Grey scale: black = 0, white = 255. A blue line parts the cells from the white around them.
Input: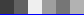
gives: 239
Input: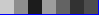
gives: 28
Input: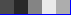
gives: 132
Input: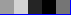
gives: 37
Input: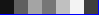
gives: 164
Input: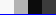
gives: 12
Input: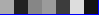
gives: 134
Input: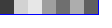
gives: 231
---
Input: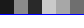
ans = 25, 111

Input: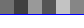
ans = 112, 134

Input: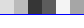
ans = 222, 166

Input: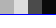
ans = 179, 10

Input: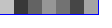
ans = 195, 164

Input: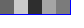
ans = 102, 123

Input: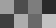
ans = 160, 194

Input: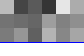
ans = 187, 166

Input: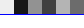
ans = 238, 108
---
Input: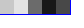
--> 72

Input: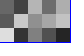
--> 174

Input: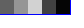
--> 5

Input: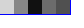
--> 80

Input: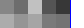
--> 55

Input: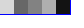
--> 19

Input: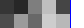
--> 69

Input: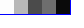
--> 10
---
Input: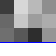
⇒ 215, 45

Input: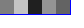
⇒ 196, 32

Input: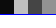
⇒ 192, 11

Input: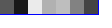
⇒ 235, 24

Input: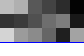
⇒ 212, 3

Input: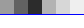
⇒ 239, 44

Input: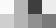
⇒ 250, 62

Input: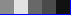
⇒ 226, 17
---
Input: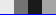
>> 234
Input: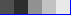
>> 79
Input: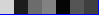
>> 213
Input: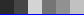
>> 42
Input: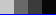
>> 200
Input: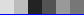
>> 222
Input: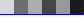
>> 216
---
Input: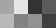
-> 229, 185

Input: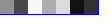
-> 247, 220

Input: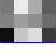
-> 236, 220

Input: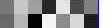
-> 245, 229

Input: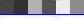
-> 236, 177

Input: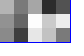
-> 253, 237

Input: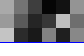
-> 196, 190

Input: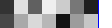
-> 239, 224
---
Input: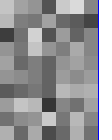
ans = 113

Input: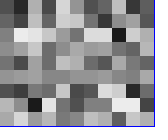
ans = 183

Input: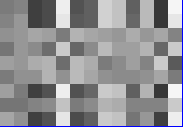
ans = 117

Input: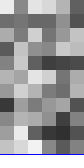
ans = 158

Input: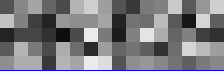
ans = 89
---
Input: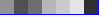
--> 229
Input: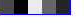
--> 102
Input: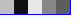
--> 135
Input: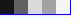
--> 162
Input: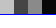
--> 138
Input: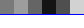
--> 79
